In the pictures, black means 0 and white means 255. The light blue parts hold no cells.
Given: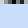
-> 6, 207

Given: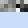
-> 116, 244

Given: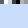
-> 64, 253

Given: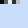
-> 234, 234

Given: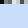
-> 228, 228

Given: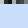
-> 170, 196

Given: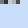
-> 205, 205

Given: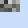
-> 131, 205

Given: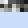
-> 194, 237

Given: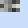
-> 131, 214
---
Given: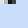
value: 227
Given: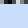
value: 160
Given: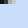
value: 19
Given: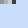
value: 149
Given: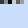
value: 56
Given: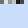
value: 112
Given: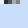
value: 240
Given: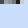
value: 74
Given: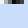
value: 243
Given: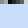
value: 140
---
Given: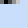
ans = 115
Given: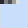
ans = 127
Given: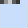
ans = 94
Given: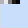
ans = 120
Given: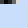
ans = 63
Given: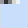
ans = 152
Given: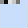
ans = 142
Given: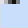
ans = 125
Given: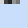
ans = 118
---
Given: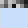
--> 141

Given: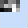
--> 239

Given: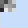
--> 159

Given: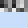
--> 220

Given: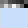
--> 103

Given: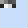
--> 214

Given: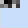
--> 212

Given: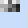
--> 84

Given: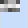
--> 215

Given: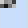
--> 117
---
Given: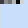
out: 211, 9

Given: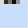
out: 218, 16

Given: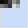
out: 216, 11

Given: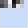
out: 243, 17

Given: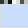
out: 248, 19

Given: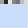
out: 229, 41
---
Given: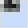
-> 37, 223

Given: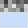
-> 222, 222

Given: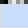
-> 232, 232

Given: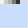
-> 177, 243

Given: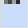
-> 67, 220

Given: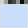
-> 72, 210
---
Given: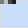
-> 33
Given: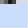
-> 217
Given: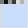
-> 180
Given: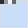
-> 102
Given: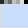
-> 1
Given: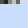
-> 102
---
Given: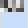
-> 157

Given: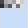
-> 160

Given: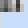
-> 179

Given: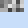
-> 187

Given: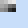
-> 153

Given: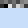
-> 71

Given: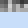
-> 182

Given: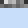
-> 113
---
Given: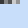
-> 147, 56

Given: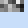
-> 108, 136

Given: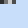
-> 77, 46

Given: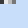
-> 119, 58

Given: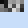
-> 133, 117

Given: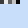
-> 6, 59
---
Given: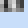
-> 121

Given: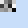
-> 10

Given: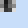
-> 220

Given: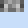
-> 123

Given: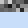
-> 167

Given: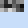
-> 60
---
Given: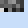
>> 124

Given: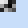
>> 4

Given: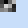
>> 169

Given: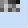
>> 104

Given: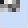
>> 124

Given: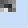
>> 43
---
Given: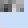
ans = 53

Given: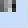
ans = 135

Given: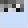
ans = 32

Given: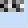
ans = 42

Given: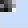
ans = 11

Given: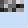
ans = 63

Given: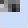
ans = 170
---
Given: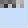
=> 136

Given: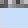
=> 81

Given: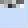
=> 217

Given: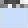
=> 123

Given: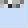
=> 194

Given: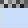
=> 187

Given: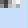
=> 147

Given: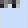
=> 38
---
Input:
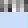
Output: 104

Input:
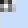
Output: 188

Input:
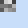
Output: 135

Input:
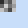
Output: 194

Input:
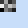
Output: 30

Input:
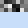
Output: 110
